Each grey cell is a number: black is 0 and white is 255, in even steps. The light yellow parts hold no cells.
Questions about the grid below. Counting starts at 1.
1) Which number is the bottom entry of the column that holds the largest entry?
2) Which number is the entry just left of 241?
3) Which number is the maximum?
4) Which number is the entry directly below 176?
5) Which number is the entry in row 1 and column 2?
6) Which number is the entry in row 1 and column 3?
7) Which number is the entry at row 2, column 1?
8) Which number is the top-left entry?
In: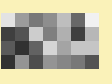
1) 83
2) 104
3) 241
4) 164
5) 156
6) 120
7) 63
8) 227

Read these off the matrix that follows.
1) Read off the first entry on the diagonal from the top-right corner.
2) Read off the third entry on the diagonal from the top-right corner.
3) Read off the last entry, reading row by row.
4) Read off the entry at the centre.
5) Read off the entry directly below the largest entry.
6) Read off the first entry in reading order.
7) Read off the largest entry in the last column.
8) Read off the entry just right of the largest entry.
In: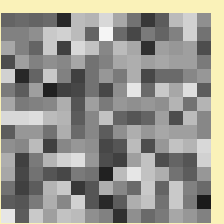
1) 143
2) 151
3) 129
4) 194
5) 135
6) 100
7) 216
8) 106

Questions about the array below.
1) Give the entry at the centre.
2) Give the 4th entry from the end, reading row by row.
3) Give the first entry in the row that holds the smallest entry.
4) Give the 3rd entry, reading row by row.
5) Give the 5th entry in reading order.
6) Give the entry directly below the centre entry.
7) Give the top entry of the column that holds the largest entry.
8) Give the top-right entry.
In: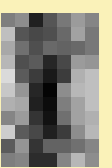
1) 4
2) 44
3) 199
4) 32
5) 120
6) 12
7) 126
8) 133

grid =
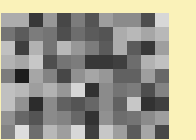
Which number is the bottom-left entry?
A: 131
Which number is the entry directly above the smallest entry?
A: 166
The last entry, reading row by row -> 71
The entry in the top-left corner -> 172
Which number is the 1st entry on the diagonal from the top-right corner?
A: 215
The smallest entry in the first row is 56
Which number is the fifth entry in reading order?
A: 71
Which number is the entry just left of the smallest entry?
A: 124
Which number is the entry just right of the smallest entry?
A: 166
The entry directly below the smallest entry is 184
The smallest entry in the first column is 116
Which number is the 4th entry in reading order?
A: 151
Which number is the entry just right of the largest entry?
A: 109
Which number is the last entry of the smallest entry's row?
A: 103
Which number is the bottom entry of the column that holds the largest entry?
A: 221
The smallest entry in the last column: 63
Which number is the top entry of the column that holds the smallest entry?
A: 172
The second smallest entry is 44

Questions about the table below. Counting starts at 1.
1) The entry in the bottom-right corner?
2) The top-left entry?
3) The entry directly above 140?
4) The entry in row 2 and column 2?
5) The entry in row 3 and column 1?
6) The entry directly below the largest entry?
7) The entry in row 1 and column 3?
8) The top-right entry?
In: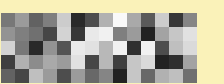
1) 112
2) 120
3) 41
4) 127
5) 211
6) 127
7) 98
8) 133

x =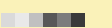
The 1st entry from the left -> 218
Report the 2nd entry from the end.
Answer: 124
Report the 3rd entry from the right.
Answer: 88

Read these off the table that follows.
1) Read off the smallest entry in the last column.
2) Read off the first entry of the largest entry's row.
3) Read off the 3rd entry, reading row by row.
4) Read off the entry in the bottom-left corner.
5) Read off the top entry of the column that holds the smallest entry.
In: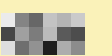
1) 77
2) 235
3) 103
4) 222
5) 195

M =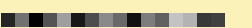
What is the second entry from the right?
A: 56
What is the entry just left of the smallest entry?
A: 113
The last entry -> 64
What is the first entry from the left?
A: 37
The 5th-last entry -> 97
